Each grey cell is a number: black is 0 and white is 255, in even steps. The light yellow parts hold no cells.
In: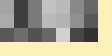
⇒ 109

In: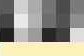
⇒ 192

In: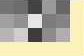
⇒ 206

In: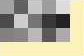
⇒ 135

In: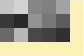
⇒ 184

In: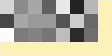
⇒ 124

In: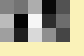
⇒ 30

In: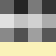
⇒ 81

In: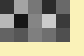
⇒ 86

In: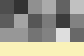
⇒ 151
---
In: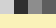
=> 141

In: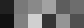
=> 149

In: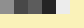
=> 36

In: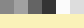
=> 251

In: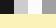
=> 251

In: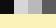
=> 185

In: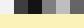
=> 190

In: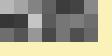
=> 79

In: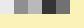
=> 53
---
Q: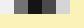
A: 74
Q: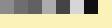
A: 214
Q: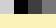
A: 62
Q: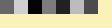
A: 188
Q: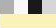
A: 25
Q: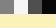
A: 79
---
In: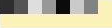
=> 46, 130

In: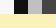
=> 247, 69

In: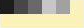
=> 29, 161

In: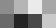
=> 140, 201

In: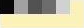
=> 8, 209

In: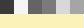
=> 58, 165

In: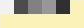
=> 241, 48

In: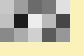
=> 200, 151

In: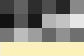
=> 60, 111
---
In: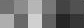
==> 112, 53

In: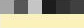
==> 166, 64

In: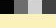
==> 5, 65

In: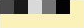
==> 74, 3

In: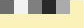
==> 109, 171

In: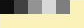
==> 15, 126
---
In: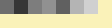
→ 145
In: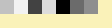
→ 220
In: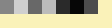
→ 187
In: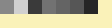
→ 114
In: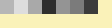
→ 46
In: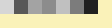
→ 140
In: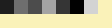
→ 164
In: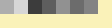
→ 94
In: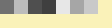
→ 63
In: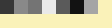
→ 233
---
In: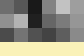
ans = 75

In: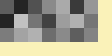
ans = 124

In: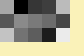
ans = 195

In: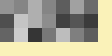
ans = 100

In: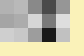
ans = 207

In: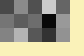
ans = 131

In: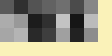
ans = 166

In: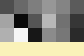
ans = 176
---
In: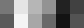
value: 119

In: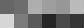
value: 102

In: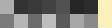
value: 174

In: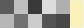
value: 91

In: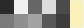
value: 42

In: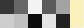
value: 54
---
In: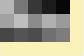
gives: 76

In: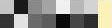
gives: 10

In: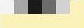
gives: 26

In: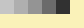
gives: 148

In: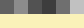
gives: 61

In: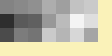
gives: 181

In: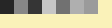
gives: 113

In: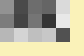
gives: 191

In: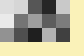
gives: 31

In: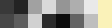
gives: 12
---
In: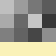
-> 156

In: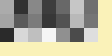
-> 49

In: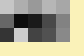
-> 174

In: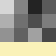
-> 132

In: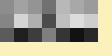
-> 162

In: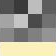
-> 58

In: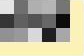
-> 111
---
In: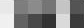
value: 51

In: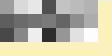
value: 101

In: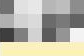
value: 107

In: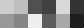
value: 93

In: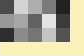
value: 98

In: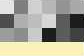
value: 214

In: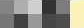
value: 153

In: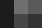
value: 70

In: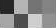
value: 77

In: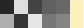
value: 230
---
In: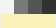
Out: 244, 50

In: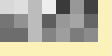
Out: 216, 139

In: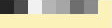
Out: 37, 139

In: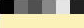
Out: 4, 33

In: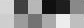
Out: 214, 191

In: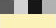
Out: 91, 177
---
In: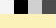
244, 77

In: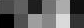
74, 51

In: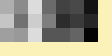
174, 4

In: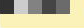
50, 107

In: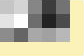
197, 184

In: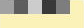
161, 125
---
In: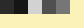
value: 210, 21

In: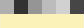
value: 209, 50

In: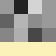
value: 212, 34

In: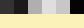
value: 222, 4

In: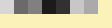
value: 214, 27

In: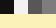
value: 242, 17

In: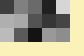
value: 214, 19

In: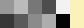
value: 242, 5

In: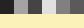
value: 224, 35
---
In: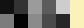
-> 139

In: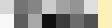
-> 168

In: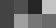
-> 119

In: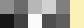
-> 251

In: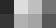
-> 165

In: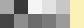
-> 108

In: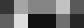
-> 18

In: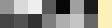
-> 49
